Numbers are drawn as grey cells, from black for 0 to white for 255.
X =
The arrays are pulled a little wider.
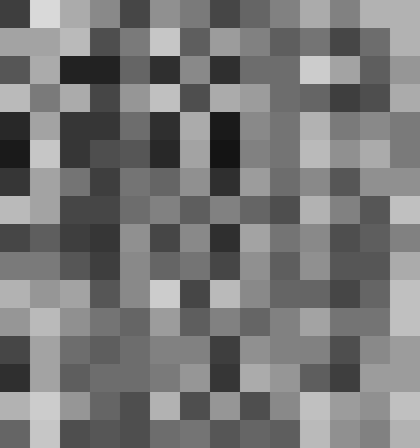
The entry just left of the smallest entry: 163
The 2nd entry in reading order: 217
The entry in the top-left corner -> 62
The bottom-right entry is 178
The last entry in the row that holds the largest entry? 178
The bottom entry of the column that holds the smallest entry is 86
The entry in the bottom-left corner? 101
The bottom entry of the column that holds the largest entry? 198
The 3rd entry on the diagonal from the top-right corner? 163
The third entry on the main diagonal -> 34
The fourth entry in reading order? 137
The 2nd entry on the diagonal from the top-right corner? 109
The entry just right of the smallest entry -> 129
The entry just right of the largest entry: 171
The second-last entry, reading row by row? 129
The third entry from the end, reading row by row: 144
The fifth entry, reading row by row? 70
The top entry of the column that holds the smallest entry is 70

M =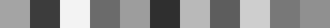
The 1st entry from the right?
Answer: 144
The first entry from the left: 164
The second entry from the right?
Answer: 120

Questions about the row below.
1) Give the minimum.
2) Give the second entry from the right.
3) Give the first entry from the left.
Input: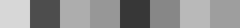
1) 55
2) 185
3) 215

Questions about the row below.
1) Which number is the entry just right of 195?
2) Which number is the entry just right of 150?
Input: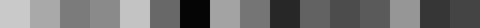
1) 104
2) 54

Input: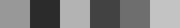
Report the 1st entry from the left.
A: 152
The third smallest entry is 110
